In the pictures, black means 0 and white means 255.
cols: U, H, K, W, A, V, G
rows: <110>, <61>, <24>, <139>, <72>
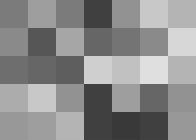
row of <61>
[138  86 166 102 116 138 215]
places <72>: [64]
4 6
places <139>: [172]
1
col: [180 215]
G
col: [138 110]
U
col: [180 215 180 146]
G
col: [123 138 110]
U

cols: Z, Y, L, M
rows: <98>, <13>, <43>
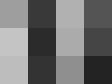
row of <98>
[158  57 177  84]
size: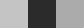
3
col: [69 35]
M
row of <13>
[196  43 171  69]

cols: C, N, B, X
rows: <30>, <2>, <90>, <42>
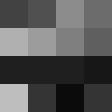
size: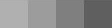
4
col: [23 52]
X
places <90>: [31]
1 2 3
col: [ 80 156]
N
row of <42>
[190  52  11  52]
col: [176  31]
C

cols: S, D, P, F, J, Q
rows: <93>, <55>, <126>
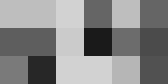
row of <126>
[122  39 210 210 182  81]
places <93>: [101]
4 6
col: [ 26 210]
F
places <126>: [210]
3 4

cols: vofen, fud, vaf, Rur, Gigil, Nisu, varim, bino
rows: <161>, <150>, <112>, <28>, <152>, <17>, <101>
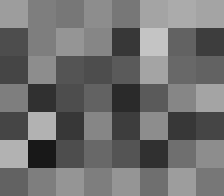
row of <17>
[178  24  77 104  84  48 111 141]
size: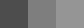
3
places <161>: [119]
3 5

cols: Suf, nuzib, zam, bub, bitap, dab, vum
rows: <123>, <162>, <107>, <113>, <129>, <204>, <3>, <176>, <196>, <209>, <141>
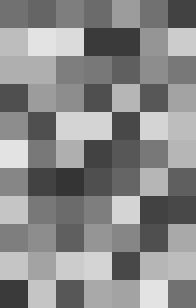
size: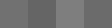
4
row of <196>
[126 141  95 149 134  79 169]
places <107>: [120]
4 7

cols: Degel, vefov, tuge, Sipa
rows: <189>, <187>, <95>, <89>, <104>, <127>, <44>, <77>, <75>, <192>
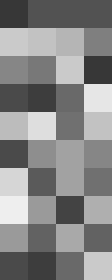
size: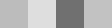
4
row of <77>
[238 154  67 175]
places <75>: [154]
1
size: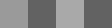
4
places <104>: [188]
1
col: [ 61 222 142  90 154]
vefov

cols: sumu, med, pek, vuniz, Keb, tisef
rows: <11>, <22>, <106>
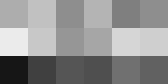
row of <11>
[173 193 142 180 127 142]
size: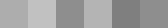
6
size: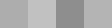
4
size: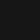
1

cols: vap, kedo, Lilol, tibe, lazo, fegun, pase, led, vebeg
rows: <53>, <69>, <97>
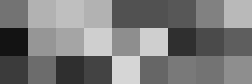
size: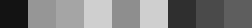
9
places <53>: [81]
5 6

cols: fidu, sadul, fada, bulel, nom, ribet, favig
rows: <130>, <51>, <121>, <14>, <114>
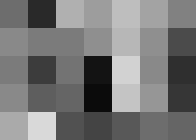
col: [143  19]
bulel
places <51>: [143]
4 6
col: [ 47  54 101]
favig
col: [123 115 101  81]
fada
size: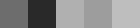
5
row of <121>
[123  60 115  19 210 137  47]
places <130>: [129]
7

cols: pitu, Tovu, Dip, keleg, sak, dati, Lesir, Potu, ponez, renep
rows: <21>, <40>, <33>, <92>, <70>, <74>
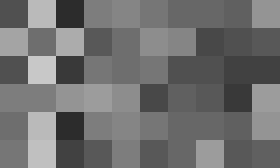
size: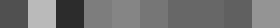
10
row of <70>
[110 186  44 125 133 118 103 103  96 148]
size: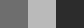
3
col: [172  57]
Dip
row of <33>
[ 80 200  57 118 110 118  80  80  65  65]
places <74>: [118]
1

